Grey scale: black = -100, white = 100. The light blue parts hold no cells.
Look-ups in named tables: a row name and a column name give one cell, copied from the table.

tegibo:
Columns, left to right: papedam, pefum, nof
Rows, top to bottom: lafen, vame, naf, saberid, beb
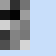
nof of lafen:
-10
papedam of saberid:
-61
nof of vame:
23
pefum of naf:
18
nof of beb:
67
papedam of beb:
-38
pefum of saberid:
3
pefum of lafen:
-63
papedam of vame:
-87

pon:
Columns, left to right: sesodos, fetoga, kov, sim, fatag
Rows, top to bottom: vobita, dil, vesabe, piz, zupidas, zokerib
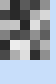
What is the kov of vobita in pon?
-29
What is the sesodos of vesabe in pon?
50
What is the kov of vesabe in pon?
-70
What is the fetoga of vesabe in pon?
55
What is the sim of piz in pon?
13
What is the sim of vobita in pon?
-50
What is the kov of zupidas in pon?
78
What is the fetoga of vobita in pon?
-70
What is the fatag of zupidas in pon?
42
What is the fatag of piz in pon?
-26
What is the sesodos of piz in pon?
1
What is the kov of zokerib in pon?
74
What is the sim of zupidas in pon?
-24
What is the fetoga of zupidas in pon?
86
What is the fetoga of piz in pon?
-46
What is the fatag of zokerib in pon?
12

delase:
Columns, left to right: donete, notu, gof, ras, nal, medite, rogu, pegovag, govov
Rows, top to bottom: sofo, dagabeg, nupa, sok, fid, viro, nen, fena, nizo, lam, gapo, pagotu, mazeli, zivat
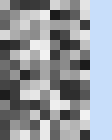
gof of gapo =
-43
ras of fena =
-32
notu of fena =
17
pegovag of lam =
-64
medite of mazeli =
-17
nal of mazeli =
85
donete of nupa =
-24
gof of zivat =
81
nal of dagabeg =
86
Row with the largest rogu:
gapo

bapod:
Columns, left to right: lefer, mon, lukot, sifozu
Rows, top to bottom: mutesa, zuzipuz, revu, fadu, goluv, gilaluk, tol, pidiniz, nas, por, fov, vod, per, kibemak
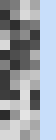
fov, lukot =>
67
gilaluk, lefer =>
-62
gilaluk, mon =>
-39
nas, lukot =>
67
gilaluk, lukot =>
-30
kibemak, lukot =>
19
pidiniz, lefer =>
-57
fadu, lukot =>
10
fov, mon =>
56
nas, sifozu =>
33
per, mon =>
69
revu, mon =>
-64
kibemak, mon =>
69
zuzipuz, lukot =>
70
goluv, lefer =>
70
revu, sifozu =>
-4
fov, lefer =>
70
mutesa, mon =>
-3

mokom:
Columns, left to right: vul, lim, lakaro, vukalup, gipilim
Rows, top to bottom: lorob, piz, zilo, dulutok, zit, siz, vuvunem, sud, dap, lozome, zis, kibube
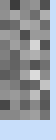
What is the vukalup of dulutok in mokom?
21
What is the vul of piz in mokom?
13
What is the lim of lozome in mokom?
21
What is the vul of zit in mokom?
-7
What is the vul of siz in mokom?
0
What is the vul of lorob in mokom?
10
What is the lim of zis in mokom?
11
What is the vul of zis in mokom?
-44

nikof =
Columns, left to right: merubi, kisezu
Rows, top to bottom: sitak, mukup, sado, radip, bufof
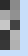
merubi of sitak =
-66
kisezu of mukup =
14
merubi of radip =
-61
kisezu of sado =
-48
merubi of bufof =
-57
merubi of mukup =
32
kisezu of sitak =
8
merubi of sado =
56
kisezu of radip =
43
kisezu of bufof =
39

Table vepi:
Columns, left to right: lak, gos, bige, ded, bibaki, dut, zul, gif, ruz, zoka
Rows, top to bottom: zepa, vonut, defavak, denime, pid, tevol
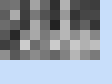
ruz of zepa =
-49
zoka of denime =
5
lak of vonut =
-27
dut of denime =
18
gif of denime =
11
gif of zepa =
-38
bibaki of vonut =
-36
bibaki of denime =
-4
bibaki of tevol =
-6
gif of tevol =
42
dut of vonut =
-56
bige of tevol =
-9
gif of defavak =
-47
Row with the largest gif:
pid

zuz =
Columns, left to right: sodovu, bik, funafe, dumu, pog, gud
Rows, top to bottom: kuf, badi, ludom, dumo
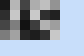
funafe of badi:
-74
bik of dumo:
27
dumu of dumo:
-77
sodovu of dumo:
-3
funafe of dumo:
-70
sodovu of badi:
-64
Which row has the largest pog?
kuf

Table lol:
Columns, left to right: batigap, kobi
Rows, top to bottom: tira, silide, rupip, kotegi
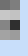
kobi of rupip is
-63
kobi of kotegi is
22
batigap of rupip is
4
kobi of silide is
52
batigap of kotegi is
28
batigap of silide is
56
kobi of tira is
-1
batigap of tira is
-12
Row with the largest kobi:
silide

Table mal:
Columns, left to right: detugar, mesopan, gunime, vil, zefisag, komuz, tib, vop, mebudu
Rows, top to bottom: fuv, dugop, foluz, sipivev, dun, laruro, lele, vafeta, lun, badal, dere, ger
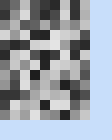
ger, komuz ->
6
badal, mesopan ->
-58
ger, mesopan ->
52
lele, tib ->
60
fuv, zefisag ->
-55
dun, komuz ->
79
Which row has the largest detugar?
sipivev

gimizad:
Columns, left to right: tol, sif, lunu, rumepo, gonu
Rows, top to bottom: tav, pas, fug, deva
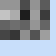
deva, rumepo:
-35
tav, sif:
17
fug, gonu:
-21
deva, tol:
-46
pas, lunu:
-77
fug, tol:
-22
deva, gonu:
24
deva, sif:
-58
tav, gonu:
-29
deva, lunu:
12
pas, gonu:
-54
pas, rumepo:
24
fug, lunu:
-22
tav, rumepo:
15
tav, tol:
17
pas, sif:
35
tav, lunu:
-41
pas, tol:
53
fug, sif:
-14

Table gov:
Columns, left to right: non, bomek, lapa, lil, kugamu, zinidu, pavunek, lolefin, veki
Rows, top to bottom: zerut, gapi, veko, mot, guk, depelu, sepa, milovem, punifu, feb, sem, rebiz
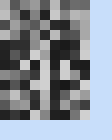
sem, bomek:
11
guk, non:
-72
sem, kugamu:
34
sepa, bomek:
-68
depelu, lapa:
-58
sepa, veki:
-78
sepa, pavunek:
64
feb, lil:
-59
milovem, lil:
-56
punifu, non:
-74
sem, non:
-32
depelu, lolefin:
-50

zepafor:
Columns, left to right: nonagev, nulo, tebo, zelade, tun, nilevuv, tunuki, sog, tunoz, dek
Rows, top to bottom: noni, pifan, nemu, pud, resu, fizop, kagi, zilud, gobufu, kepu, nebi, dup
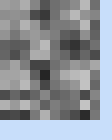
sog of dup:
-41
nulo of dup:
-43
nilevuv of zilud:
-2
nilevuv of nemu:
-4
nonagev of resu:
-23
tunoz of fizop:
-20
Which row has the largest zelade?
fizop

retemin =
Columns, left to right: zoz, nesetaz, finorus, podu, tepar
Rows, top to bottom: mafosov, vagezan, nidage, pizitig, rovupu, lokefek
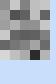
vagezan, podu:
50
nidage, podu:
14
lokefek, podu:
-66
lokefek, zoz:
68
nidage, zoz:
24
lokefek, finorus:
34
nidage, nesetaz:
39
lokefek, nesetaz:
50
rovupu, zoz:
-19
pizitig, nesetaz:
-20
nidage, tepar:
56
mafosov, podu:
50
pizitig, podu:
-24

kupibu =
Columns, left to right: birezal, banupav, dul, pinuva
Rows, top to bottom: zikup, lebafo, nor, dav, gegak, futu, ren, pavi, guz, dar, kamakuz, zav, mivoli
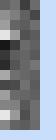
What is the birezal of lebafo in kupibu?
12
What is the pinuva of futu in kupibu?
-30
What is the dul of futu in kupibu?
-21
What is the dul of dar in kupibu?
-20
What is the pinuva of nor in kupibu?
-13
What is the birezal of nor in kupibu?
23
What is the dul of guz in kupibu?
-11
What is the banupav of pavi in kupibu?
-13
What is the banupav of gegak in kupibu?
-53
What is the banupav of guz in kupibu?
-41

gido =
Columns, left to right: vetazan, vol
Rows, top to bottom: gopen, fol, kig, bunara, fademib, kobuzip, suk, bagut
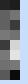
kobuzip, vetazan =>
-5
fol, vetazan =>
-24
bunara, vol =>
-11
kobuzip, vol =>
78
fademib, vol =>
66
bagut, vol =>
-91
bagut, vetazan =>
-30
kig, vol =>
-54
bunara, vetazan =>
-6
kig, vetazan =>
-24
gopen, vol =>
-77
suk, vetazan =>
-12

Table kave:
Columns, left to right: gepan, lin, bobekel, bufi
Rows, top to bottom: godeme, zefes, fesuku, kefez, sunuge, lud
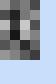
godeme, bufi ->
-43
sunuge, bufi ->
-22
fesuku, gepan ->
45
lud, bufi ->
-53
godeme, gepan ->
20
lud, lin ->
2
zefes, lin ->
-73
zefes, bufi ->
14
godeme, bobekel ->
-3
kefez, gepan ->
-7
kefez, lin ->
-83
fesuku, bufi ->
-38
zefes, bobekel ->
-6
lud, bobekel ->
-29
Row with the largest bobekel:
fesuku

